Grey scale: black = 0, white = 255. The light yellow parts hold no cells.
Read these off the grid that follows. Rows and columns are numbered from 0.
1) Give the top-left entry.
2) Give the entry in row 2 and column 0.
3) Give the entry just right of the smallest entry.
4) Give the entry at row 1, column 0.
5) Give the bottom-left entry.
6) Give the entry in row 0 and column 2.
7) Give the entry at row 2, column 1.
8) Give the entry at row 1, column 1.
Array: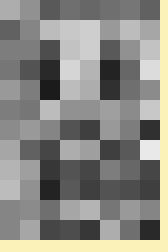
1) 173
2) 125
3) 188
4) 97
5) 133
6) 89
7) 125
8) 133

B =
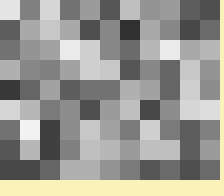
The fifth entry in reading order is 155
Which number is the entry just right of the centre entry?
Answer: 176
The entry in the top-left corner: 228
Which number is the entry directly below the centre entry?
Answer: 155
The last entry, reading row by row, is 107
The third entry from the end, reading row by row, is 107
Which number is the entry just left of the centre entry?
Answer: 114
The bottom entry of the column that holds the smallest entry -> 122
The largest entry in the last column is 221
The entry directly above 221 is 141
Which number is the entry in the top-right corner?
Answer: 79
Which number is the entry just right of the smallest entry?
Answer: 169
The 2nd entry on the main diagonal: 169
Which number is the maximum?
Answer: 242
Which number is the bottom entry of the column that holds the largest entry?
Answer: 72
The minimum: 49
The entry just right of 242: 64
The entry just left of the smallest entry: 135
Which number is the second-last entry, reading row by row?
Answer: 79
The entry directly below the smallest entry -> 107
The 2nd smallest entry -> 56
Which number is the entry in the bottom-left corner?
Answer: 72
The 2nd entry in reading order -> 128
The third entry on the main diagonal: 162
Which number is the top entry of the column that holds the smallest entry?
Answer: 191
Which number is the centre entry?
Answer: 114
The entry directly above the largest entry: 183
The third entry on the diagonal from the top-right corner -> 234
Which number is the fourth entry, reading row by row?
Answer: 114

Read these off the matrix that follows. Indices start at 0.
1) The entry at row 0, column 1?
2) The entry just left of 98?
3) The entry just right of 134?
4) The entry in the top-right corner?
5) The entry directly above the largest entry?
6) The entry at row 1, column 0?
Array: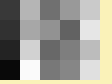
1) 181
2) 146
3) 224
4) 202
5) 210
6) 49

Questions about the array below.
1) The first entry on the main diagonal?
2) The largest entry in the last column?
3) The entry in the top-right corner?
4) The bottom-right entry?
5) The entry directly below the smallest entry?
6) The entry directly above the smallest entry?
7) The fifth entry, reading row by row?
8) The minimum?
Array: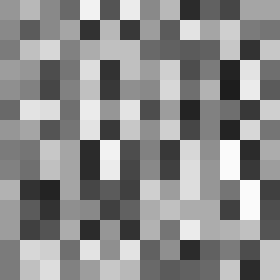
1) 150
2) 207
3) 165
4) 199
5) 111
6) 35
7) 242
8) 29
